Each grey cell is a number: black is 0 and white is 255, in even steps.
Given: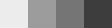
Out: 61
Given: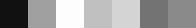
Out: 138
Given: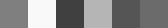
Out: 107
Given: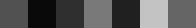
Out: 101
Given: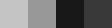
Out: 57
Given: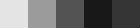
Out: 53
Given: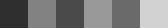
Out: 210
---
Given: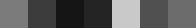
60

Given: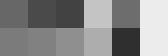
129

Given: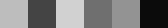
68

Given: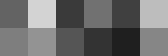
147

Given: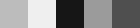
239

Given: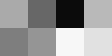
149
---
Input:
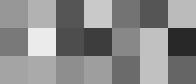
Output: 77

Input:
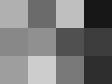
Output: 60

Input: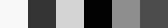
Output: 76

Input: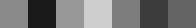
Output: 100

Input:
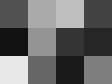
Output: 38

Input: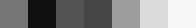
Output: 83

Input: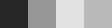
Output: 185

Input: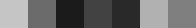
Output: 66

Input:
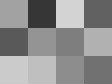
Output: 97
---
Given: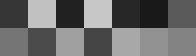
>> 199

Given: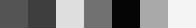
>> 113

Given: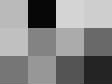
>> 206

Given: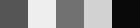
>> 210

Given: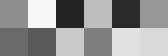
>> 190

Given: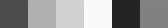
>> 250

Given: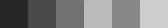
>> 187

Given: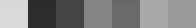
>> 132

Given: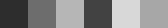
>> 66
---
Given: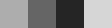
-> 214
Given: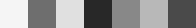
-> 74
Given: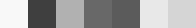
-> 213
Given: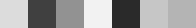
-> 180
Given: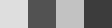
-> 60
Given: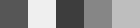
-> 190
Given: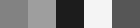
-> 86
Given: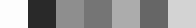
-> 211
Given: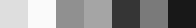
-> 24
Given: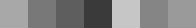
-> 154
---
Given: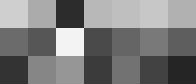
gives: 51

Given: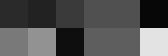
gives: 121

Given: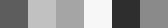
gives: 93

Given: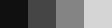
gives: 16

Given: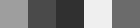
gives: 158

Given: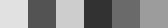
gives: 225

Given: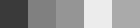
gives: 58

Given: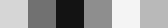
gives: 214

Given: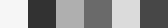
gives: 246
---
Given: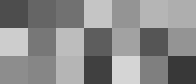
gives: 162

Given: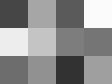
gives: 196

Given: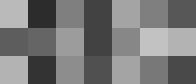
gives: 135

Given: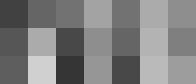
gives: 101

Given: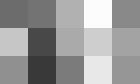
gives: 170

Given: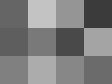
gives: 121

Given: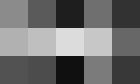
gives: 220

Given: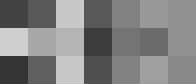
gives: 116

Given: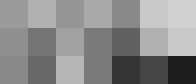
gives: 97

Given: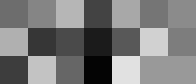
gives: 88
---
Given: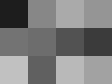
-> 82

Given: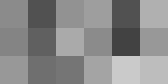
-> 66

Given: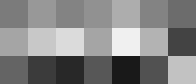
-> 179

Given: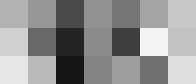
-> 244

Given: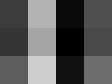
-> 1

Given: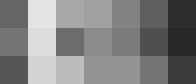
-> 79

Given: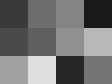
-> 144

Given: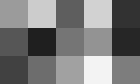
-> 147
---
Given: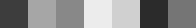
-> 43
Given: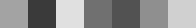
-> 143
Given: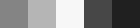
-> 71
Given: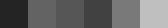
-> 121
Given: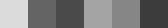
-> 134
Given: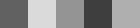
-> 62
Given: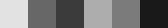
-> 123
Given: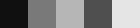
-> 79
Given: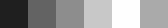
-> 254
